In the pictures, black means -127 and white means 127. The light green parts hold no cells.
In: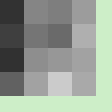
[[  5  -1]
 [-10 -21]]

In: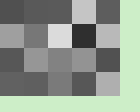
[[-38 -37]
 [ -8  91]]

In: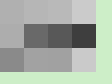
[[ 54  57]
 [-22 -39]]

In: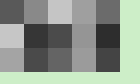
[[  9  69]
 [-73 -52]]

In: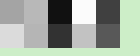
[[  56 -110]
 [  53  -77]]

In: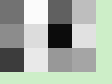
[[ 123  -31]
 [  92 -115]]

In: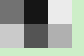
[[-106  107]
 [ -43   48]]

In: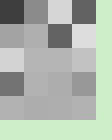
[[ 11  86]
 [ 47 -28]]

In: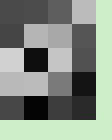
[[-51 -33]
 [ 53  40]]
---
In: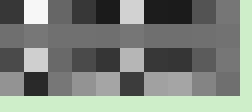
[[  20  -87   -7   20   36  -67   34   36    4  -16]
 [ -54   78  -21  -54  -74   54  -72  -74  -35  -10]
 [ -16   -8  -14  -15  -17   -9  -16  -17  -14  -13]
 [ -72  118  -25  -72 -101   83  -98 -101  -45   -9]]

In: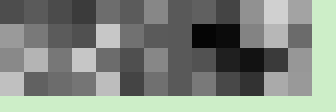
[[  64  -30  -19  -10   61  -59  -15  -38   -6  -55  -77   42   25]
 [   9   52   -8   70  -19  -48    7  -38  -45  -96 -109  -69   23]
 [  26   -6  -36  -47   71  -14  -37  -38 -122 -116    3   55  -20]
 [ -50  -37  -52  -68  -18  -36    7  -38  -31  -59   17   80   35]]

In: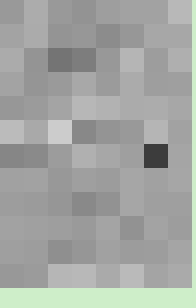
[[ 24  27  54  56  42  58  36  42]
 [ 31  29  15  22  33  28  29  37]
 [ 34  32  30  26  36  18  35  29]
 [ 29  27  22   9  18  38  31  31]
 [ 33  34  24  31  28  38  33  38]
 [  6  10  28  48  39  31 -67  37]
 [ 59  41  76   8  20  25  53  34]
 [ 23  27  36  55  50  43  44  39]
 [ 35  21  26  40  27  43  30  31]
 [ 43  20 -11  -2  24  53  29  47]
 [ 35  43  20  23  12  23  39  39]
 [ 25  44  25  19  30  34  34  56]]

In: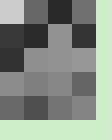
[[-22 -48 -12   4]
 [ 13  -1   7 -27]
 [-77  15  18  23]
 [-71 -85  18 -74]
 [ 75 -24 -86 -15]]

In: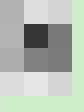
[[ 92 102  85]
 [ 45   1  -4]
 [ 52 -73  -6]
 [ 49  93  84]]

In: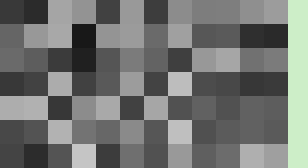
[[ -59  -83  -43   69  -67  -16  -46   25  -32  -19   47   31]
 [ -55  -44   50  -12  -24   10  -41   63  -47  -36  -30  -37]
 [  45   49  -72   12   41  -62   38  -46  -30  -46  -30  -34]
 [ -71  -61   44  -62  -38   28  -60   61  -51  -55  -72  -69]
 [ -21  -34  -68  -95  -42   -4  -28  -64   24   38  -14   -4]
 [ -26   24   40 -103   20   27  -21   32  -40  -37  -80  -85]
 [ -70  -84   37   19  -62   25  -66   12   -2   -1   15   28]]

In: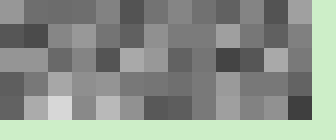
[[-29  43  87   9  57  17 -39 -34  -6  31   2  17 -64]
 [-33  -7  39  15  20  -7 -10 -16  -6  26  -7  -7 -28]
 [ 21  21 -22   4 -43  41  24 -29 -10 -59 -41  41  -6]
 [-41 -52   6  24 -11 -31  16  -4  -4  31  -8 -31   0]
 [ 23 -17 -19 -17   2 -44 -12   5 -14 -30   4 -44  32]]

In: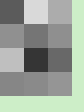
[[  6  10  21]
 [ 63 -74 -23]
 [ 16 -10  15]
 [-36  89  44]]
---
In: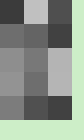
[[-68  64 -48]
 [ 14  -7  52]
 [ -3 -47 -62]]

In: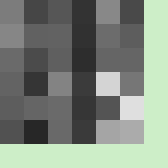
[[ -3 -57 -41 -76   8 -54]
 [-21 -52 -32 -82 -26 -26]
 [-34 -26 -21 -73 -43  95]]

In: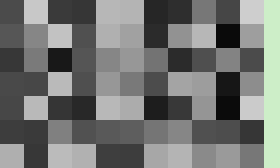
[[ -52   72  -69  -73   55   52  -89  -81   -8  -57   78]
 [ -72   -5 -103  -42    6   23  -12  -84  -48    3  -52]
 [ -56   57  -74  -87   56   44  -98  -71   21 -116   75]
 [  47  -72   59   49  -65  -66   39   52   10   26   -8]]

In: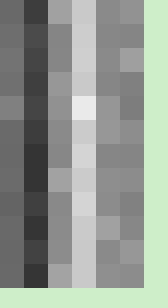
[[-22 -66  33  73  10  18]
 [-12 -58   6  79  10  31]
 [  0 -58  17 106  22  -2]
 [-22 -75   7  84   6   5]
 [-27 -63   9  84  12   1]
 [-23 -61  12  73  10  23]]

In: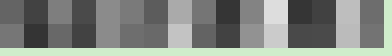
[[-27 -60  -1 -52  11  -6 -34  42 -10 -74   4  92 -74 -62  62 -18]]

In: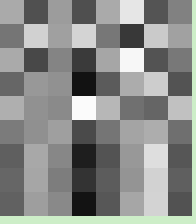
[[  42  -47   28  -48   42  102  -43    1]
 [  42  -55    4  -69   38  119  -44   -7]
 [  47   17   10  123   55  -15  -26   65]
 [ -32   40    7  -97  -44   24   94  -41]
 [ -30   30    9 -108  -40   38   83  -45]]

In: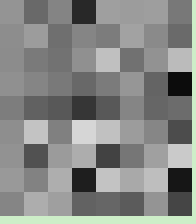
[[ 20 -22   4 -87  31  28  30  -7]
 [ 12  -5 -13  16  64 -14  18  59]
 [ -2 -30 -39 -73 -39   5 -25 -19]
 [ 18 -46  27  45 -61  -9  32  74]
 [  5  45  31 -29 -25 -36  20 -58]]
